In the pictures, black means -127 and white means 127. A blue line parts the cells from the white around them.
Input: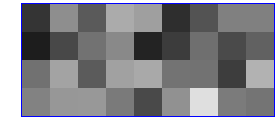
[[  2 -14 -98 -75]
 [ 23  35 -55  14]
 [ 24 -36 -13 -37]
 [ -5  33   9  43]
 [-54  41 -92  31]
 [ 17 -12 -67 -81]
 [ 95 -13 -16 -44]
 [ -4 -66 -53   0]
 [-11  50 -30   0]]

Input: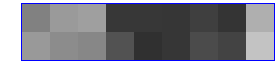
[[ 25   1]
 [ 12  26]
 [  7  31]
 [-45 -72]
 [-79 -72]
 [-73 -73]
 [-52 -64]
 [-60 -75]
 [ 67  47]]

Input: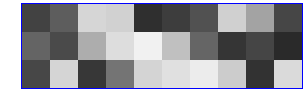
[[-56 -27 -61]
 [ 85 -53 -34]
 [-72  45  86]
 [-11  93  81]
 [ 84 113 -80]
 [ 96  64 -66]
 [108 -26 -46]
 [ 76 -74  80]
 [-77 -58  35]
 [ 90 -85 -57]]

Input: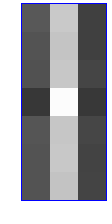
[[-44 -44 -42 -72 -46 -44 -39]
 [ 67  72  70 124  71  68  73]
 [-59 -60 -57 -71 -58 -63 -63]]

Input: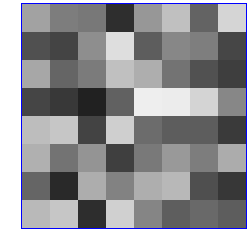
[[ 57 -26  48  61 -58  39 -47  34]
 [ 70 -86 -12  70 -71 -26 -59  -2]
 [-82  45  20 -60 -94  -4  14  -7]
 [ 80   2 -64  79 -30  64  94 -81]
 [  5  46  -6 -19 110  46 -34  23]
 [-33  56  25 -34 108 -12   7  64]
 [-22 -48  -2 -34  84 -46  -1 -28]
 [-34 -72  44 -69   7 -65 -57  85]]

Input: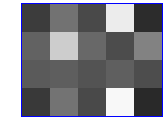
[[-70 -37 -29 -67]
 [-12 -33  77 -13]
 [-54 -44 -23 -54]
 [120 -32 -51 108]
 [-86 -50   2 -83]]

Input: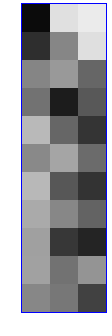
[[   7   33   32   42   56    9   57  -13    5  -81 -116]
 [  -8  -13  -72    7  -40   37  -25  -99   25    6   96]
 [ -62   20  -91  -28  -76  -20  -75  -39  -25   95  107]]

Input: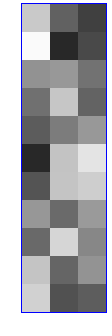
[[ 81  68 -22  23 -43 -87 -35 -15  18 122  73]
 [-46 -26  86 -21  68  67  -3  70  24 -87 -30]
 [-34  19   7  26  78 100  24 -28 -13 -54 -63]]

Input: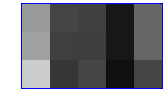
[[  76   32   25]
 [ -73  -64  -58]
 [ -58  -65  -62]
 [-111 -104 -103]
 [ -58  -25  -24]]
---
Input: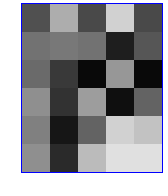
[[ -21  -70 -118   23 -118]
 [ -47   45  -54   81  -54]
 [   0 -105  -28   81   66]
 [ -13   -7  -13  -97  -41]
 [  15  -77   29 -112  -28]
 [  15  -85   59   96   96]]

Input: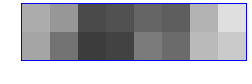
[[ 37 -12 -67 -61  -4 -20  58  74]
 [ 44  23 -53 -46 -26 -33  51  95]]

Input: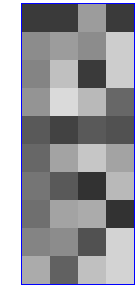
[[-10 -38 -77  57]
 [  4  64 -69  77]
 [  4  12 -46  83]
 [-38 -61 -38 -46]
 [ 12  28  12  77]
 [-69 -69  28 -69]
 [-16  35  43 -77]
 [ 20  90  57 -24]
 [ 43 -30  64  83]
 [-24  35  70  35]]

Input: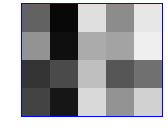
[[  19 -112   43   35  111]
 [ -75  -53   63  -41  -15]
 [ -60 -105   89   19   81]
 [ -29 -119   95   12  103]]

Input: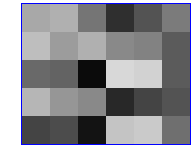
[[ -22  -28 -116   88   82  -36]
 [ -59  -51 -108   68   74  -16]
 [  40   48  -10  -80  -44   -4]
 [  54   22    9  -87  -59  -44]
 [  62   28   48    9    2  -36]]

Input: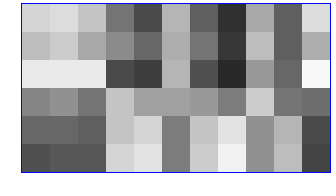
[[-47 -40 -40  84  99  -3  76 113  17  61 -59]
 [-24 -24 -32  68  84  -3  68  99  17  53 -53]
 [  5  17 -11  68  32  32  25  -3  76 -11 -18]
 [ 61  76  40  11 -24  46 -11 -72  61 -32  46]
 [ 84  92  68 -11 -53  53 -32 -79  40 -32  92]
 [106 106 106 -53 -65  53 -47 -86  25 -24 121]]

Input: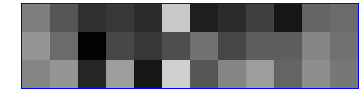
[[  21  -20 -125  -56  -71  -49  -14  -56  -33  -33    5  -14]
 [   5   21  -90   29 -105   79  -41    5   29  -27   13   -8]
 [  -2  -41  -78  -71  -84   73  -97  -84  -63 -105  -27  -20]]
